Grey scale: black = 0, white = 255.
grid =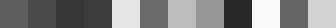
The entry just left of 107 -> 230
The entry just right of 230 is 107
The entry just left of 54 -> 74

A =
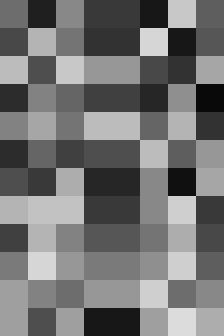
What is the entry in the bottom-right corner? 173
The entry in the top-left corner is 109
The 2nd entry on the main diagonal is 180
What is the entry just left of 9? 143
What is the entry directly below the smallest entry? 50
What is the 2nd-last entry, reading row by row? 220
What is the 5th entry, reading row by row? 57
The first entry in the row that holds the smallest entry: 44
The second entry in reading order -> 31
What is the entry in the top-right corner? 94
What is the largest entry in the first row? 200
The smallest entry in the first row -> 23
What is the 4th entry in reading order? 57
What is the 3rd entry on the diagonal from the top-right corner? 72
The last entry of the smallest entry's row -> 9
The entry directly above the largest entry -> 109
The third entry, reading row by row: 136
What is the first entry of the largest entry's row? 159
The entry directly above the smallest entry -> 166
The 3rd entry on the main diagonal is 200
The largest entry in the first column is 188

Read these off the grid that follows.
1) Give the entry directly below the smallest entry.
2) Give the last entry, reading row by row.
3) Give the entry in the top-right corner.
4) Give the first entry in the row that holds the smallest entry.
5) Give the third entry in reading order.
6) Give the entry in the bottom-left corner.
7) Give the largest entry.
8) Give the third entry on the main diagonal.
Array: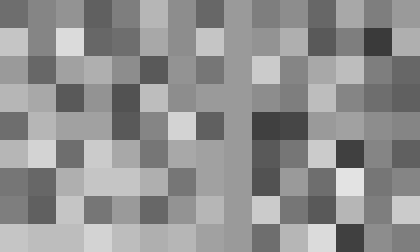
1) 126
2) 126
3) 154
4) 197
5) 147
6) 197
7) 227
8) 161

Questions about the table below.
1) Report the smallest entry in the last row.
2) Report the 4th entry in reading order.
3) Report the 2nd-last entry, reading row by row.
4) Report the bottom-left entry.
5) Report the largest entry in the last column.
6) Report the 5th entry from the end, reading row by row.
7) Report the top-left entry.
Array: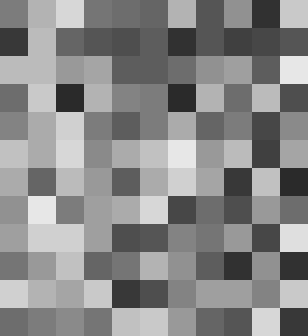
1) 56
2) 117
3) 215
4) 109
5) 231
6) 153
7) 124

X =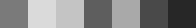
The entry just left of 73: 169
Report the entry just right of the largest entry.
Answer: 196
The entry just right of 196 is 94

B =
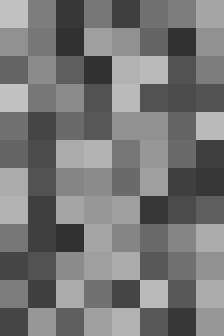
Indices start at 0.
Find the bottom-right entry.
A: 151
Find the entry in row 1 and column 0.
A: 145
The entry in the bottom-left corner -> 69
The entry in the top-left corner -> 193
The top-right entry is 165
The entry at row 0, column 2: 55
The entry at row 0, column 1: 125
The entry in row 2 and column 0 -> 100
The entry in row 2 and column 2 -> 94

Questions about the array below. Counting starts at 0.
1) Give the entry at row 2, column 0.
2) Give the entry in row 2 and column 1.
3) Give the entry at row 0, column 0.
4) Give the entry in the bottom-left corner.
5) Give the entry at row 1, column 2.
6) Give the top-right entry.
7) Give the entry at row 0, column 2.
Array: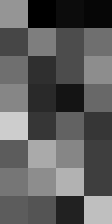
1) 111
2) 47
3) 149
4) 92
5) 76
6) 6
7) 12

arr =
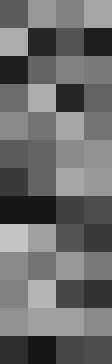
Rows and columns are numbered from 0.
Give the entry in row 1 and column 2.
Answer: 85
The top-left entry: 92
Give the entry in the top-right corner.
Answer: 166
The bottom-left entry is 45
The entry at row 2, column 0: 31
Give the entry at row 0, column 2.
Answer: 129
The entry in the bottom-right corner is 78
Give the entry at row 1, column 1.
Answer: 38
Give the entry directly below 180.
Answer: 159
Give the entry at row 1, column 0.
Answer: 172
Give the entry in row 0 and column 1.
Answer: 152
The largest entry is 196
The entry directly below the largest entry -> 137

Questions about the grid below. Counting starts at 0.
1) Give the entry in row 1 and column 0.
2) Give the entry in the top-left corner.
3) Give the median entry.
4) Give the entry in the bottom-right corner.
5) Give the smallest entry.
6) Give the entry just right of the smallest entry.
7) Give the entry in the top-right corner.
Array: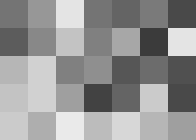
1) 92
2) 116
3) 151
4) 159
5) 59
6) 228
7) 73

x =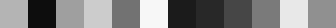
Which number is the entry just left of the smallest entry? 180
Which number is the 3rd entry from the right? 122
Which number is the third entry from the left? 159
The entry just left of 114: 204
